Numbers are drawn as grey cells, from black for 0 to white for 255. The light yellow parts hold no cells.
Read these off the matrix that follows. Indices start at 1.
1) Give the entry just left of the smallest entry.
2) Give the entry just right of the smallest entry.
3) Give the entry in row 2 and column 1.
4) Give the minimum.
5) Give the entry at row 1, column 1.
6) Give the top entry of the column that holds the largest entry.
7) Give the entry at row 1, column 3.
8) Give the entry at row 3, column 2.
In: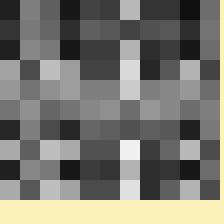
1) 52
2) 109
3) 52
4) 16
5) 32
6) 184
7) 95
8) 135

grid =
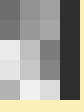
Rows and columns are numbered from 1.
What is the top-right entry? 47
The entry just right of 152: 166
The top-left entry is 110
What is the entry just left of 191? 234
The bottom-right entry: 47
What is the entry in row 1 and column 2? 146

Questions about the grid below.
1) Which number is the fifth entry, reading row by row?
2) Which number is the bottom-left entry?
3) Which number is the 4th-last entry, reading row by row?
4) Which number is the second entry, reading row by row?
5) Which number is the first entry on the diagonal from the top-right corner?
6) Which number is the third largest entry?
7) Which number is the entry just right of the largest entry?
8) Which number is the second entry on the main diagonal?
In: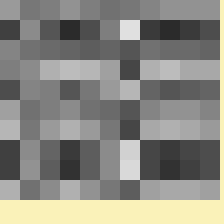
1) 126
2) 176
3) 160
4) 119
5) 146
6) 209
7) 58
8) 139

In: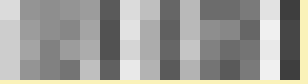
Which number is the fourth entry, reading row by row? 148
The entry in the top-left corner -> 219
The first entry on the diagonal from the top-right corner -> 62
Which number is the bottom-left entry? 205
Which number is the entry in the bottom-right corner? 62
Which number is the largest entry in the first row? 226
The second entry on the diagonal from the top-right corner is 240
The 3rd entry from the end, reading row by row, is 122

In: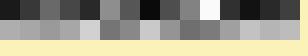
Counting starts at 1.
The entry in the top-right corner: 63
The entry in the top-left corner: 26
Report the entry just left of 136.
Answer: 117
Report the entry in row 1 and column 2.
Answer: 56
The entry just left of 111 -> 148
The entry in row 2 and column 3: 154
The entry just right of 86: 10
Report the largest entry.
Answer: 250
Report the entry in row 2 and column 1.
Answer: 174

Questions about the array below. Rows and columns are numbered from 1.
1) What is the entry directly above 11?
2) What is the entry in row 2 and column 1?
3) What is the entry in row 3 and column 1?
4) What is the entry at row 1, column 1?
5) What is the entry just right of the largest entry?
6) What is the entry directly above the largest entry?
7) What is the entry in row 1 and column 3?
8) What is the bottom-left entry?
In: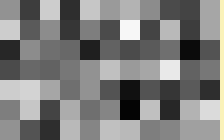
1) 61
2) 205
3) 39
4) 146
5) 68
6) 179
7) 205
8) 146

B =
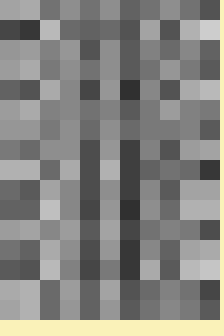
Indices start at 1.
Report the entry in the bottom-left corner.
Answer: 163
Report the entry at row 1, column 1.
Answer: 163
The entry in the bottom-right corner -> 90
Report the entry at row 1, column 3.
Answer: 114
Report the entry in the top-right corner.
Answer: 83
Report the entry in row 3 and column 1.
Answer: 150
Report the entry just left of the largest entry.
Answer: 177
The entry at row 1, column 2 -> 170
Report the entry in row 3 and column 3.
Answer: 129
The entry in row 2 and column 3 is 185
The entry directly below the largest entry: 98
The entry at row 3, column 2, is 156
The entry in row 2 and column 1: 70
